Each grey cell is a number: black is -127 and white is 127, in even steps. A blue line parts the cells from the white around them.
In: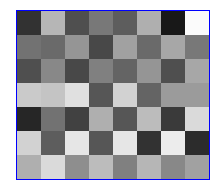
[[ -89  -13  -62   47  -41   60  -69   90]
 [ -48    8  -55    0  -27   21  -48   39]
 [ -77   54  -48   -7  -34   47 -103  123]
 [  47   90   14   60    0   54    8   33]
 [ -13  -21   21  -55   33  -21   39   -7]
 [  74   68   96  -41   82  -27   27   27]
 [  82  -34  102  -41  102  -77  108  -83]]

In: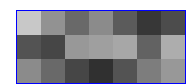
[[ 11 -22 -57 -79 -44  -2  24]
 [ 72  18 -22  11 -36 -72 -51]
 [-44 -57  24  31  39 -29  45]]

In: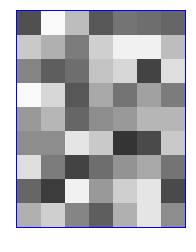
[[ 94  -3 -60 -17  19  40 -11]
 [121  87 -40  40 -11  33  -3]
 [ 25  54 -25  13  25  54  54]
 [  5 -33 -17  67  87 -60  94]
 [ 73  48  -3  79 113 113  61]
 [ 48  79   5 -33  48 101  13]
 [-47 121  61 -40 -11 -17 -25]
 [ 13  13 101  73 -75 -53  73]
 [-25 -67 113  25  79 101 -53]]

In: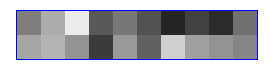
[[ 37  51  19 -68  25 -30  79  31  19   5]
 [ -1  44 107 -38  -8 -45 -90 -61 -83 -15]]

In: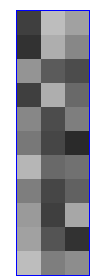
[[ -7 -57 -85]
 [ 33 -43 -77]
 [ 20 -36 -51]
 [ -1 -57 -30]
 [-64  46 -22]
 [ 54 -22 -14]
 [  7 -51  -1]
 [-77  46   7]
 [ 61  -1  13]
 [-64  61  33]
 [ 26 -64  39]]

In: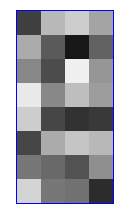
[[  43  -37 -104  -29]
 [  77  -57  -77  -70]
 [  -8  -22  -45   15]
 [  84   -8  -14  -83]
 [ 105    8   62   29]
 [ -57   43   69   56]
 [ -63   56   77   36]
 [   8  -51  112   22]]

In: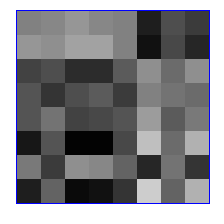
[[-104  -43 -124 -124  -55   63  -20   49]
 [ -97  -28 -117 -110  -75   77  -28   49]
 [ -61  -49  -83  -83  -36   15  -20   15]
 [ -43  -12  -61  -55  -43   28  -36   -6]
 [ -43  -75  -49  -36  -68    1  -12  -20]
 [  -6  -68   15    7  -28  -89  -12  -75]
 [   1    7   22    7    1  -97  -49  -68]
 [  22   15   34   34    1 -110  -55  -89]]

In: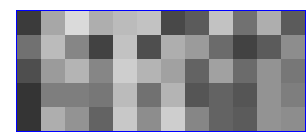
[[-75  -1  -1  -8  59 -14  52 -42 -28 -42  19  -1]
 [-14  59   6 -61  66 -49  46  27 -20 -61 -36  13]
 [-75  46  19 -28  72  13  78   6 -28 -36  19  13]
 [-49  27  52   6  78  52  33 -28  33 -20  19  -8]
 [-68  39  90  46  59  66 -55 -36  66 -14  46 -36]]
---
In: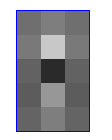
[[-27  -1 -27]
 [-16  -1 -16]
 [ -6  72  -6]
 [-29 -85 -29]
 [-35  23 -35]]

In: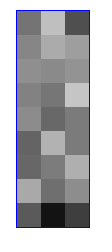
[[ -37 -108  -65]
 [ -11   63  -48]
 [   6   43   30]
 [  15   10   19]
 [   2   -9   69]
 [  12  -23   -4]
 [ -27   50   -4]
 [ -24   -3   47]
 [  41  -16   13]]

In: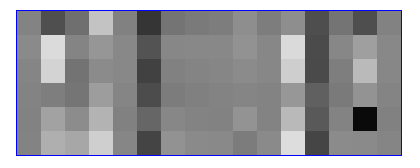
[[   3   47   39   79    6  -59   18   10    9   -3   10   93  -58   11
    10    5]
 [   3  -48  -16   67    1  -74  -11   -5   -2   14   -2   14  -49  -11
   -49    2]
 [  10   91    4   22    8  -44    7    8    8   18    7   90  -52    7
    31    8]
 [   5   83  -12   11    8  -62    1    4    6   11    7   78  -53   -1
    58    7]
 [   3   -1  -10   29    5  -51   -3    0    3    5    3   23  -31   -5
    19    4]
 [   2   34   12   51    1  -25    7    3    2   19    3   57  -38    3
  -117    1]]

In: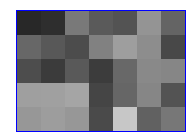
[[ 23  29  23 -53  71 -30  -8]
 [-87 -81  -6 -37 -44  20 -27]
 [-24 -39 -51   1  30  13 -55]
 [-50 -68 -38 -67 -23   9   6]
 [ 31  32  37 -58 -25   6 -44]]

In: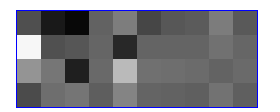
[[ -52  -17  -10  -33    4  -27  -29  -32  -13  -32]
 [ -48 -102 -119  -29   -2  -57  -40  -36   -3  -38]
 [ 119  -47  -41  -26  -87  -27  -27  -27  -14  -25]
 [  20   -9  -96  -22   58  -15  -17  -20  -28  -21]]

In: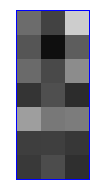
[[ -70  -51  -80]
 [ -19  -61   77]
 [ -42 -112  -34]
 [ -21  -54   12]
 [ -75  -48  -83]
 [  30   -7   -3]
 [ -65  -64  -72]]

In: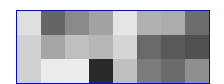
[[ 81 107 109 -86  64  -4 -20  14]
 [ 95 -26  10  35 101  49  44 -18]
 [ 81  37  63  55  85 -22 -38 -47]]

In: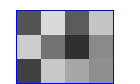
[[-63  72  39  15]
 [-44  90 -37  69]
 [ 76 -12 -79  10]]
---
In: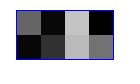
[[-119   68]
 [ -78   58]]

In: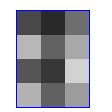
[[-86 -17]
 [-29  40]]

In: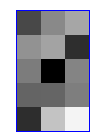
[[  9  38]
 [ 35 -81]]

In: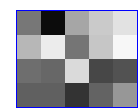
[[-115   38]
 [ 108  -10]]

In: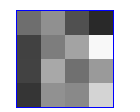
[[ 16 -47]
 [ -2  35]]

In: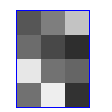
[[ -1  67]
 [-55 -81]]

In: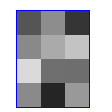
[[ 13 -74]
 [ 42  67]]

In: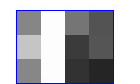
[[125 -10]
 [125 -68]]
